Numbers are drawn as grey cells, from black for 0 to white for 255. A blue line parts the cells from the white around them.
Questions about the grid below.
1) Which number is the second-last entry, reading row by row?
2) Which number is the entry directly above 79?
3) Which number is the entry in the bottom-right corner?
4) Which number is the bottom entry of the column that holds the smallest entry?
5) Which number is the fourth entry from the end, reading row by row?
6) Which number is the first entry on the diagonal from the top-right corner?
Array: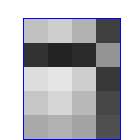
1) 163
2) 71
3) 79
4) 177
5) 169
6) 63

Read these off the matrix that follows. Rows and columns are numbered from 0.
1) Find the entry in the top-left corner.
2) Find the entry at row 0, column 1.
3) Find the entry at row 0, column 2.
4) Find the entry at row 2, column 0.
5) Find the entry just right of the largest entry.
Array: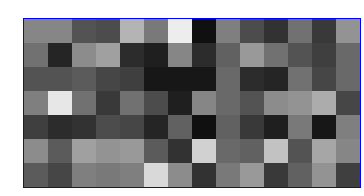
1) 134
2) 134
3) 83
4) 83
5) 16

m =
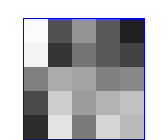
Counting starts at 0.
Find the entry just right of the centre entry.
128
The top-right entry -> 32
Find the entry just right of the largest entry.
81
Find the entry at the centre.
164
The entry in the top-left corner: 251
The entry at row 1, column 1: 52
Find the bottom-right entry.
186

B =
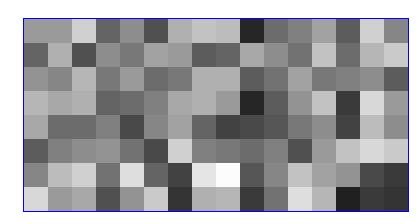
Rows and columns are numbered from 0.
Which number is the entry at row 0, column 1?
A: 154
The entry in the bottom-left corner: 216
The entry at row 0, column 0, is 154
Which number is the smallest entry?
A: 32
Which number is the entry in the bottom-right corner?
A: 52
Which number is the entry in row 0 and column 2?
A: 208
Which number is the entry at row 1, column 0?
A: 100
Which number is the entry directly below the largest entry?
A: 182
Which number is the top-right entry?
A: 134
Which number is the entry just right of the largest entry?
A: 86
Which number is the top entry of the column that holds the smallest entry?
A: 92
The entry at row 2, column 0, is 147
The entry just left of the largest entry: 229
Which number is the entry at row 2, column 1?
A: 134
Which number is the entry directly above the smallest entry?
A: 147
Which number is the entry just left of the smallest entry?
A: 182
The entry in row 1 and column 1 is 176

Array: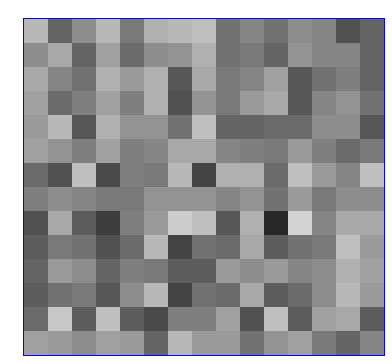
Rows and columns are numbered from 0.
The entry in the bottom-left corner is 160
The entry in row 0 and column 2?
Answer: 141
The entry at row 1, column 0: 141
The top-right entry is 101
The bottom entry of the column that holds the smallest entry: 147
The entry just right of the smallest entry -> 211
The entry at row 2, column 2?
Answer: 114
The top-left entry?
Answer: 184
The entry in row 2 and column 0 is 168
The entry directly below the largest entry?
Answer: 114
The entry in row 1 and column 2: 101
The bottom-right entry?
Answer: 133
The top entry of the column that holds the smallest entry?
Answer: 114
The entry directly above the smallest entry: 114
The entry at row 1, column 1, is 168
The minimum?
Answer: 41
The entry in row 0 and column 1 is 101
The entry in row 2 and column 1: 133
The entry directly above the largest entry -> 154

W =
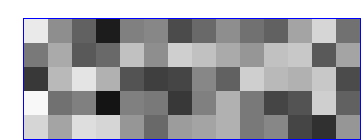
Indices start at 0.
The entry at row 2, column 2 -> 228
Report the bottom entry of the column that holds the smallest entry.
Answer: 214
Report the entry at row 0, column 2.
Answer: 97
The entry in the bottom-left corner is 214
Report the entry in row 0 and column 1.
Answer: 142
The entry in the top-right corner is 113
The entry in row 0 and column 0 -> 234
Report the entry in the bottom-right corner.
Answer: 150
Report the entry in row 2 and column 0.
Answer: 56
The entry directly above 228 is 89
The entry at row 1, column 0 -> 121
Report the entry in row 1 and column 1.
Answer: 170
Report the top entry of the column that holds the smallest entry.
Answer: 28
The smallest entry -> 20
